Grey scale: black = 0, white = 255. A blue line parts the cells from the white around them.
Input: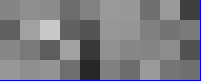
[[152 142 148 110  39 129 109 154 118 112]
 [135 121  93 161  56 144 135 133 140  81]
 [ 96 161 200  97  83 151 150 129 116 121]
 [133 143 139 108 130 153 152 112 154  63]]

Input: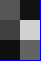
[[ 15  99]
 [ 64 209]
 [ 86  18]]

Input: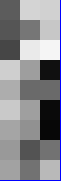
[[162 114 185]
 [153  83 114]
 [165 145   7]
 [201 159  10]
 [173 106 106]
 [207 158  16]
 [ 70 234 245]
 [ 85 118 199]
 [ 92 212 209]]

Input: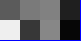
[[239  55 135   6]
 [ 91 122 129  31]]

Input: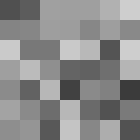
[[142 149  88 196 135 173  82]
 [163 138 109 183 106  82 122]
 [139  98 183  65 138 129  59]
 [159 187 143 100  97 111 181]
 [202 120 120 201 184  84 206]
 [132 134 158 157 135 158 137]
 [ 80  92 160 159 159 177 206]]

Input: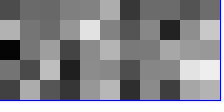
[[ 65 172  85  54 151 183  46 139  62 166 179]
 [116  74 190  31 140 136  78 134 135 227 238]
 [  5 118 158  68 139 180 121 122 167 155 152]
 [178 117 107 150 226 130  84 135  34 142 200]
 [ 76 106 104 127 130 173  55 107 107  83 109]]
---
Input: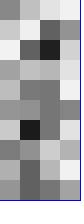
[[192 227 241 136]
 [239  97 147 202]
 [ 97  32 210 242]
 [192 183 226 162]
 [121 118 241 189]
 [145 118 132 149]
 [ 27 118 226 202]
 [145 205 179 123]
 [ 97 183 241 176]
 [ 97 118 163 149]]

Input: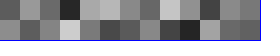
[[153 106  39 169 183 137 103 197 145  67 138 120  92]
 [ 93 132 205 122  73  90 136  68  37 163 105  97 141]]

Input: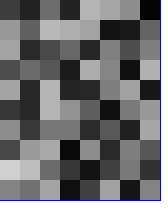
[[ 34 109  35 180 166 142   4  61]
 [ 97 184 175 163  19  25 100 152]
 [ 41  73 103  38 128  78 126 163]
 [108  87  27 173 133  16 177  77]
 [ 40 181  36  39 127 161  23 164]
 [ 39 180 146  94  16 122 153  54]
 [ 56 118 118  43  88  32 166 141]
 [154 169   9 141  41 127  87  71]
 [189 107  54  19  64 121  50 208]
 [113 164  15  65 161  21 131 132]]

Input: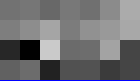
[[118 104 120 112 139 171 114]
 [141 165 124 145 153 168 126]
 [  1 202 107 109 163  69  39]
 [108  34  81  82  59  69  97]]

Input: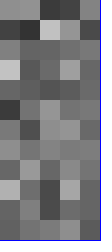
[[146  59  67 131 143]
 [ 51 193 149  74  66]
 [100 101 112 120 128]
 [ 88 106 159 103 194]
 [ 94  84  92 106 102]
 [115 149 115 120  59]
 [ 79 142 148 105 121]
 [117 131 123 125 142]
 [153 103 137 116 103]
 [110  74 166 101 177]
 [127  75 108 101 100]
 [115 123 142  91  97]]

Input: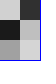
[[ 48 209]
 [191  26]
 [213 161]]

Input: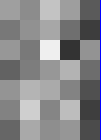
[[140 195 158  90 159]
 [145 167 111  61 120]
 [121 239  51 147 151]
 [125 151 179 109  98]
 [180 170 131  80 148]
 [207 133 189  62 130]
 [169 142 150  75 102]]

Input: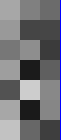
[[128 107 167]
 [ 69  70 153]
 [142  59 119]
 [ 27  95 158]
 [205 136  82]
 [ 26 134 167]
 [103  62 194]]
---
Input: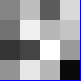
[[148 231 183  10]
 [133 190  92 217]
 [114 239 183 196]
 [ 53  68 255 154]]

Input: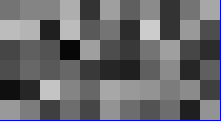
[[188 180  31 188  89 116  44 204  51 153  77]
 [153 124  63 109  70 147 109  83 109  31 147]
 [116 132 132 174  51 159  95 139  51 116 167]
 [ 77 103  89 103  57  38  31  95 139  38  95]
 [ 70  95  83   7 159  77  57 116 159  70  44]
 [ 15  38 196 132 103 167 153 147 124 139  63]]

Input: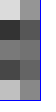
[[219 149]
 [192 136]
 [121 114]
 [ 71 100]
 [ 51  86]]

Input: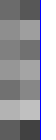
[[179 192]
 [150 164]
 [142 158]
 [128 113]
 [113 135]
 [107  87]
 [ 93  65]]

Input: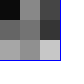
[[166 144 199]
 [101 115  53]
 [ 11 136  69]]

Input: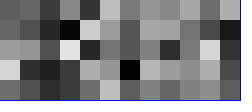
[[213  46  31  59 174 149   1 182 155 142 174  73]
 [155 149  80 228  39 115  86 129  46 122 213  52]
 [109  80  46  59 109 190  93 129 101 129 142  93]
 [101  80  39   7 205 155  86 167 161 115  73  23]
 [ 93 101  59 135  52 190 122 149 135 167 109 174]]

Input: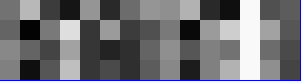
[[136 100  68 162  54  35  47 100 143  86 128 114 249 108  74]
 [128  15  86 191  54  74  47  92 136  28 128 178 249 143  68]
 [114 184  60  21 149  41 108 149 143 178  41  15 249  80  92]
 [100   3 121 222  54 155  60  80 121   9 155 206 249 162  86]]

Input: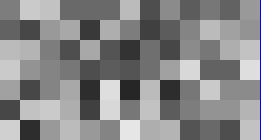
[[208  45 153 187 153 132 230 174 180  84 105  78 194]
 [202 147 132 119  78  92  84 111 161 216  98  98 222]
 [187 180 125  78 168  84  51 111  71 139 119 174 194]
 [161  71 132 168  45 222  38 187  45 119 202 139 139]
 [125 202 194 105 105 105 187  78 139  92 119  98 153]
 [ 98  71 153 168  57 174 125  64  92 132 187 161 147]
 [ 71 194 202 174  64 216 119 194  92 125 147 147 180]]
